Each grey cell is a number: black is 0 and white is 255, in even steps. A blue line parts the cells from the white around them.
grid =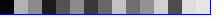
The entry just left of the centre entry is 56
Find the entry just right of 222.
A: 229
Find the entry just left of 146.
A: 111

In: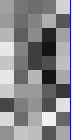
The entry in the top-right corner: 210
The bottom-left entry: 146
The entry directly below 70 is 216
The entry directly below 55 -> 224
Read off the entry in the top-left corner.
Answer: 161
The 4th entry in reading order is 117
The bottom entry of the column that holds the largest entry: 86
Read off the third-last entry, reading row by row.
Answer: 190
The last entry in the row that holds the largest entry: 102
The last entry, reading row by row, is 168

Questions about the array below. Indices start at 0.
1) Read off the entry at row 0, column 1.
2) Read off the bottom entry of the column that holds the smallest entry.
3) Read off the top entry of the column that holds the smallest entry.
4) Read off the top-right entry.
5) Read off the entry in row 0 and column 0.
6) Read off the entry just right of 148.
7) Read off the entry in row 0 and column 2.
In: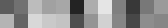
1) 113
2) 78
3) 35
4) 154
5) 92
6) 209
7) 188

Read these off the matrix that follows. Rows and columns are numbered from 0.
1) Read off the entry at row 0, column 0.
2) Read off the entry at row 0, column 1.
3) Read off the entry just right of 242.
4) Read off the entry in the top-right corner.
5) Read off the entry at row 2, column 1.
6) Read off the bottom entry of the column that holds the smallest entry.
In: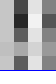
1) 198
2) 72
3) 85
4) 130
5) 93
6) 93

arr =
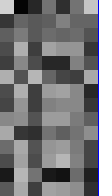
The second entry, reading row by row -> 4
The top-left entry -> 210
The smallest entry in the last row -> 47
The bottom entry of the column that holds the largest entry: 89
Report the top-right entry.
197
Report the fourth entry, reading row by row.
115
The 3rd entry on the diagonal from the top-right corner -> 101
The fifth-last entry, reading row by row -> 62
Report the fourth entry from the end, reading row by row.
162
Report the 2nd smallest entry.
18
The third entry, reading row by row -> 39
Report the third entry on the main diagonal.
89
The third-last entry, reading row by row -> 156
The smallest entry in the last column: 32
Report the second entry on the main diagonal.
101
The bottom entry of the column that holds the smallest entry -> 169

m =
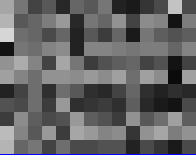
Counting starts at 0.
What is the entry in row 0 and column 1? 118
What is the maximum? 214
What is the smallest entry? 11
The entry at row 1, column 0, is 180
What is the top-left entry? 166
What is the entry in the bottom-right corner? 74
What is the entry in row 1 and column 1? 88
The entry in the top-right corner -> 74
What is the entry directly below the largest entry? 19
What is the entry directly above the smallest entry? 19
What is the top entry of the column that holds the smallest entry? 195
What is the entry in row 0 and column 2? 67
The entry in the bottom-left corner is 180
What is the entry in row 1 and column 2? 102
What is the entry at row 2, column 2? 102
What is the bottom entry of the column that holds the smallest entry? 26
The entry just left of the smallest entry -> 140
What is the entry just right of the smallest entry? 160

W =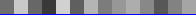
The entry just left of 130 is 87
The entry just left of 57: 103

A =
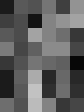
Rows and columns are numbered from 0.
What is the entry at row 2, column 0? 89
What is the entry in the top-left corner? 27
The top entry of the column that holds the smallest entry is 147
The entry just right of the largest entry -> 47
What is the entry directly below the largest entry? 187
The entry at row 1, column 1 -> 76
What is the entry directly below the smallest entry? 40
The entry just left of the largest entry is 89
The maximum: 194
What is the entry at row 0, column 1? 89
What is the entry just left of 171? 96
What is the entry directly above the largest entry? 171
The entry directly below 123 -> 55
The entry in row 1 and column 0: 63
